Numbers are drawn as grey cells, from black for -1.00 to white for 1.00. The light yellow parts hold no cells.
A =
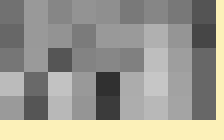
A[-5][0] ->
-0.11
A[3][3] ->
0.20
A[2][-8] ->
0.21
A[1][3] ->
-0.04
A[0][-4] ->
-0.05
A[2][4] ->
0.06
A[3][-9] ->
0.47
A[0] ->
[-0.11, 0.20, 0.05, 0.15, 0.12, -0.05, 0.05, -0.06, -0.34]
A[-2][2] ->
0.52
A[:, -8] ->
[0.20, 0.20, 0.21, -0.18, -0.33]
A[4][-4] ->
0.36
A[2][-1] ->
-0.19
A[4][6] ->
0.45

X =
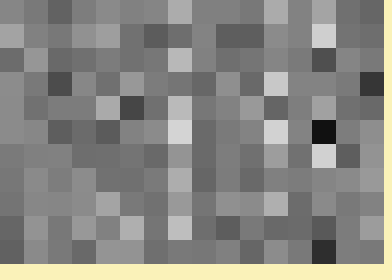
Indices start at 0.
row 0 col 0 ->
0.05
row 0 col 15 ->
-0.20
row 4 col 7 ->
0.46
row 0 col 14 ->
-0.12
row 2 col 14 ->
0.04
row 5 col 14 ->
-0.02
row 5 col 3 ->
-0.16
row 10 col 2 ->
-0.05
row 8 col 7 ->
0.20
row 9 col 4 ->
0.01
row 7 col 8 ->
-0.20
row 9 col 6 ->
-0.08
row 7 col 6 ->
-0.04
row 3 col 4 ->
-0.12
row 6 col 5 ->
-0.09
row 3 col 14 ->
-0.04
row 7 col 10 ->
-0.18
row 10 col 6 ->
-0.13
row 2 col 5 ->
-0.11
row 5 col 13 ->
-0.87
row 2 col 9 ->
-0.13
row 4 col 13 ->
0.26
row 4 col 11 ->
-0.21
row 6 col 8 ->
-0.17
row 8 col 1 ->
0.06
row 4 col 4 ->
0.33
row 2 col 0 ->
-0.15
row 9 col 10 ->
-0.05
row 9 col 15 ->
0.22
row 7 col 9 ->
-0.03
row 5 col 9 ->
-0.04
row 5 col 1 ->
0.06
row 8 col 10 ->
0.09
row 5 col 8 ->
-0.17
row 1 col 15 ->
-0.14

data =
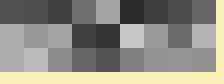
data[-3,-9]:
-0.37
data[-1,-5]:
-0.36
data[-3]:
[-0.37, -0.38, -0.50, -0.12, 0.27, -0.66, -0.51, -0.41, -0.20]
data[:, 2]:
[-0.50, 0.29, 0.09]
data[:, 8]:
[-0.20, 0.41, 0.13]
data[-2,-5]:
-0.59
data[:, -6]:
[-0.12, -0.49, -0.21]

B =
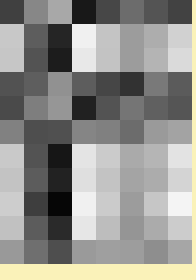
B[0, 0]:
-0.50
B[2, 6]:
0.41
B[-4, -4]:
0.53
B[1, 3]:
0.88
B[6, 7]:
0.78
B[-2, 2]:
-0.67
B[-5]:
[0.58, -0.35, -0.83, 0.79, 0.59, 0.33, 0.42, 0.78]
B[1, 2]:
-0.71
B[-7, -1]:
-0.33
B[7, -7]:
-0.28
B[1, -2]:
0.36
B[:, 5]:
[-0.15, 0.22, 0.22, -0.61, -0.08, -0.15, 0.33, 0.29, 0.22, 0.17, 0.23]
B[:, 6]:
[-0.34, 0.36, 0.41, -0.05, -0.25, 0.21, 0.42, 0.35, 0.55, 0.34, 0.11]
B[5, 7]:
0.28
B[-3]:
[0.61, -0.51, -0.95, 0.88, 0.59, 0.22, 0.55, 0.91]
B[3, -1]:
-0.29
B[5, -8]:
0.01
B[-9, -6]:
-0.78
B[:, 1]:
[0.06, -0.27, -0.35, -0.26, -0.01, -0.39, -0.35, -0.28, -0.51, -0.28, -0.13]
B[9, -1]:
0.60
